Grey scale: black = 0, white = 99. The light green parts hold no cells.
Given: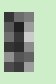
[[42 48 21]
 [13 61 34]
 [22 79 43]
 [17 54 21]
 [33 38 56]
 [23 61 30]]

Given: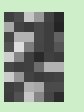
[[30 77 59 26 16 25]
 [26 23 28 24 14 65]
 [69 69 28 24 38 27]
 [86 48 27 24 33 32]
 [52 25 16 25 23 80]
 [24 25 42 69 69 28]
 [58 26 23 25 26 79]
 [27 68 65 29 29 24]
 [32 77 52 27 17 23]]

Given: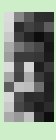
[[52 34 18 17 85]
 [17 26 21 36 84]
 [24 14  5 13 78]
 [46 34 27  9 66]
 [23 23 21 11 61]
 [29 82 12 22 85]
 [26 66 23 14 65]
 [75 73 43 12 36]
 [31 17 18 13 83]
 [28 20 11 17 78]
 [59 75 17  5 66]]

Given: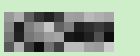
[[68 37 20 13 24 62 61 72 68 65 59]
 [11 49 59 77 38 49 13 18 23 17 53]
 [13 46 52 61 64 10  7 13 31  5 46]
 [68 24  5 44 25 73 73 62 60 79 34]]

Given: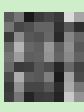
[[46 10 23 27 23 85 64 34]
 [28 31 39 39 19 34 18 45]
 [54 34 32 40 16 52 39 23]
 [70 40 37 59 37 56 34 40]
 [61 37 38 57 39 53 38 45]
 [23 24 34 30 15 40 26 41]
 [67 36 34 49 10 63 29 29]
 [56 27 27 34 17 66 46 22]
 [46 14 23 24 14 78 57 24]]

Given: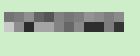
[[48 56 39 33 50 46 49 57 54 49 54 45]
 [55 17 64 64 51 40 53 18 18 48 20 78]]

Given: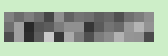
[[42 49 42 27 56 38 45 43 37 40 31 43 48 55 50]
 [62 16 33 36 48 56 56 21 35 45 41 59 70 57 43]
 [62 18 36 78 22 66 48 31 48 54 69 58 57 29 30]]

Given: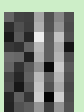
[[26 25 64 31 52 31 39]
 [31 24 68 32 57 29 18]
 [35 15 92 36 75 31 10]
 [19 39 72 37 66  8 22]
 [40 13 68 37 70 29 42]
 [20 35 56  4 78 35 39]
 [15 38 72 37 71 31 27]
 [ 9 33 76 32 66 28 29]
 [37 21 80  2 80 30 15]
 [32 36 58 24 57 32 14]]
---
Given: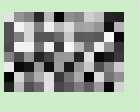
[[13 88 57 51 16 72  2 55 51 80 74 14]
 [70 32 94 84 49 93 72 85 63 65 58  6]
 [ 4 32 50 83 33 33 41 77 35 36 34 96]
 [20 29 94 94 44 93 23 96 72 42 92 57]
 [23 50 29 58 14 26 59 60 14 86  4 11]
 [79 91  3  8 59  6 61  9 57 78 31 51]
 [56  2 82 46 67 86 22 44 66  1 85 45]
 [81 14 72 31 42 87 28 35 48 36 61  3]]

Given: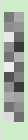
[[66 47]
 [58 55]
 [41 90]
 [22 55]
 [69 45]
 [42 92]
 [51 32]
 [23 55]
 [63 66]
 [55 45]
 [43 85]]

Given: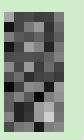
[[48 64 27 29 24 25]
 [41  7 27 47 59 20]
 [36 48 35 31 39 23]
 [46  9 28 62 51 14]
 [50 29 31 32 30 38]
 [27 53 28 59 24 42]
 [23 31 42 18 26 28]
 [59  3 26 54 51 10]
 [57 38 50 35  3 49]
 [42 37 14 19 60 67]
 [45 51 14 21 59 80]
 [52 29 46 49 10 49]]

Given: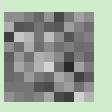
[[55 55 55 48 40 58 28 46 63]
 [43 67 33 35 45 37 34 61 50]
 [50 25 77 70 46 73 54 33 46]
 [44 55 43 66 43 54 44 49 42]
 [39 37 58 44 68 64 53 31 47]
 [48 40 64 53 69 82 41 16 63]
 [36 41 44 60 47 42 65 56 26]
 [56 45 45 46 32 29 54 61 44]
 [69 56 49 46 51 64 29 24 81]]

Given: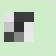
[[24 88 23]
 [89 76 18]
 [90 26 52]]

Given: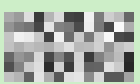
[[40 66 60 86 23 70 85 26 24 93 48 80 73]
 [67 57 49 45 27 88 50 47 29 92 47 27 97]
 [26 76 93 91 78 26 93 42 79 47 80 96 29]
 [80 75 68 74 71 68 78 86 72 73 81 57 75]
 [17 40 58 52 84 28 51 32 82 23 50 63 73]
 [15 31 51 79 86 17 81 23 83 38 39 87 79]
 [63 75 70 38 88 67 34 87 89 54 84 34 34]]

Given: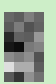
[[40 40 36 49]
 [38 35 48 32]
 [59 16 38 36]
 [51  9  5 47]
 [32 54 48 55]
 [36 86 67 67]
 [44 35 20 56]]
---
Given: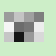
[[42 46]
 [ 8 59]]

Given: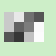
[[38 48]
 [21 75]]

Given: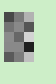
[[53 33]
 [40 82]]

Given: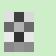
[[69 41]
 [19 90]]

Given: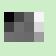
[[43 39]
 [42 41]]

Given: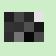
[[19 31]
 [45  3]]

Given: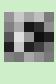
[[66  9]
 [87 59]]

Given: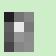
[[90 47]
 [58 54]]

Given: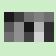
[[55  9]
 [56 26]]
